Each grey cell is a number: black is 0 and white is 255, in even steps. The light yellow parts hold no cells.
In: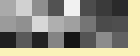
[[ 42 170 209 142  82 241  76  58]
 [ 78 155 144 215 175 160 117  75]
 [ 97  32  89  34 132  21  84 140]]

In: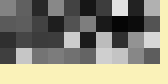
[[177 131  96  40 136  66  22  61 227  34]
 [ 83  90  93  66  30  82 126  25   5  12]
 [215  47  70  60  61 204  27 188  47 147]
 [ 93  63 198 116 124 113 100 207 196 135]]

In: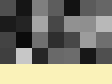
[[102  79  21 127  93  18  91]
 [184  27  36 165  71 145 143]
 [111  67  11 112  46  71 156]
 [ 79  63 199  38 105 108  23]]

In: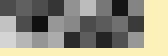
[[132  76  95  77  53 146 188 119  21]
 [ 58 194  75  15 150 135  75  90 112]
 [150 212 182 149 172  42  93  35  81]]

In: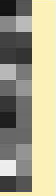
[[ 85  20]
 [185 135]
 [ 71  66]
 [ 51  58]
 [121 184]
 [150 104]
 [108  54]
 [107  31]
 [104 103]
 [148 110]
 [137 237]
 [ 84  56]]

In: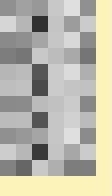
[[144 144 159 152 200 223]
 [204 212 182  49 194 156]
 [140 137 142 164 198 216]
 [116 124 117 199 187 169]
 [176 180 185  86 203 218]
 [192 190 193  73 204 197]
 [135 137 140 185 193 202]
 [186 185 188  85 198 208]
 [140 143 153 165 198 222]
 [202 205 184  56 194 167]
 [127 129 101 200 176 125]]

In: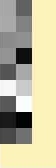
[[ 97 167]
 [130 169]
 [144 139]
 [ 15 148]
 [168  85]
 [201 246]
 [251  87]
 [  2  25]
 [113  73]]

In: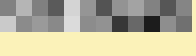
[[134 129 180 128  89 212 149  82 147 163 130  86]
 [112 201 139 154 136 219 140 145  54 103  29 142]]
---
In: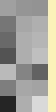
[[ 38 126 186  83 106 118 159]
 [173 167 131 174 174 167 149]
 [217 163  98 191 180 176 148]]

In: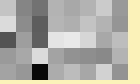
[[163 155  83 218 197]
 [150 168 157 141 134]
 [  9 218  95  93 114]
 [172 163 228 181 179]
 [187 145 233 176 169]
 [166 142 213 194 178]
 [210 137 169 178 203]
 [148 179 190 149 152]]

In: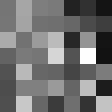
[[ 79  77  82  99 171 118 117]
 [200 128 185 122 114 164 166]
 [103 128 103 118 155 113 126]
 [ 59 154 100 214 187 111 122]
 [111 101  69  83  39 103  34]
 [ 51 190  93 254 148  75  49]
 [195  28 124  18  20  62  20]]

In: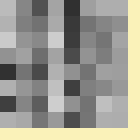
[[175  63 176  49 146 202 178 187]
 [168 133 150 116 161 148 127 134]
 [118  93 130  74 110 137 114  81]
 [153 206 192 177 163 205 170 164]
 [ 77 145  63 145  75  60  57  48]
 [117 115 128 115 147 134 116 159]
 [174 191 136 160 125 117 133 174]
 [173 175 152 158 156 164 143 174]]

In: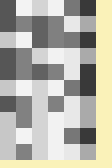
[[199 199 199  86 199  86  86 199  86  86]
 [129 243 129 129 243 129 129 243 129 243]
 [212 212 212 212 212  98 212  98  98 212]
 [242 242 242 128 242 128 242 128 128 242]
 [232 119 232 232 119 232 232 119 232 119]
 [170  57 170 170  57  57 170  57 170  57]]

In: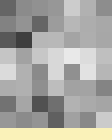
[[151 114 173 219 197  88 130 101]
 [139 166 176 177 162  62 147 139]
 [148  81 143 138 199 183 101 145]
 [ 96 111 189 216 216 184 156 151]
 [161 178 162 144 233 164 183 204]
 [136 170 163 226 220 174 173 177]
 [203 165 132 182 191 167 168 141]]

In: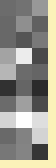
[[119 105 212 107  49 182 163 104 104 108]
 [132 130 254 159 101 107 236  85 143 114]
 [ 54 211 222  74  43 101  73 121  96 152]]
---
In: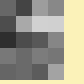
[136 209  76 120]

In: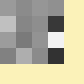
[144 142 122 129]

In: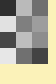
[111 127  71]

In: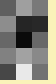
[121  37 103]

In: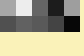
[158  68]

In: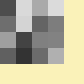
[219 100  67  96]

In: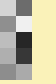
[108 143]

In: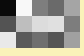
[165 224 111]

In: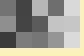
[217 196 118]
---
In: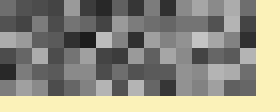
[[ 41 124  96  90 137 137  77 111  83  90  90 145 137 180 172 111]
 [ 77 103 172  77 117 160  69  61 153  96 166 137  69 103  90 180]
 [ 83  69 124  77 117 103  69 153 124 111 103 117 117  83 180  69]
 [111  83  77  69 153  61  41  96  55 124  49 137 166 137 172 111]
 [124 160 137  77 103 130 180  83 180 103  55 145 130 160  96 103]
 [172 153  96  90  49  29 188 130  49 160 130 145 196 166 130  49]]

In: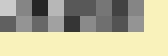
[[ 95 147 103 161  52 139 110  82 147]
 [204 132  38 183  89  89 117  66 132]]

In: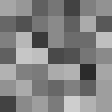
[[ 65 137 158 123 205 177 158]
 [ 95 198 190  73  81 117 137]
 [102  81 117 137  95 171  87]
 [129 183  57 137 109 109 190]
 [145 171 117 102 129  95 158]
 [165 151  95 117  65 129 145]
 [177 129 123 171 177  42 165]]

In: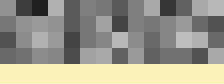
[[ 82 140 177 154  68 119 134 184 140 105 134 190 177 105]
 [105 113 140 134  76 162 169  97 154  97 113 113  82 169]
 [119 146 154 146  90 119 162  68 127 119 134 154 105  82]
 [146  61  32 177  90 127 119  90 127 169  54  97 169 184]]

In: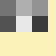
[[ 82 232  59]
 [116 175 147]]

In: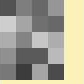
[[ 83 126 104 150]
 [120  60 165  75]
 [144  90  90 186]
 [173 132 198 173]
 [206 165 112 104]]

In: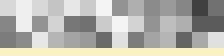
[[125 138 231 181 162 154 105 223 125 162 181  99 168 223]
 [132 239 146 210 119 113 203 245 210 146 189 175  91  91]
 [216 239 216 196 231 203 245 146 175 138 154 132  63 113]]

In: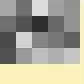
[[ 73 211 132 119  96]
 [ 81 153 190 175 197]
 [111  81  46 104 146]
 [167 111 219 160 146]]
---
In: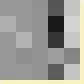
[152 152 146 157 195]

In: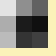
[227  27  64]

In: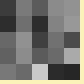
[ 60 111  64 106  38]

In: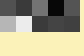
[ 81 236]

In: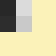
[ 40 201]

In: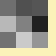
[111 129 149]

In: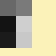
[104 207]

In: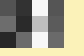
[ 83  42 247]
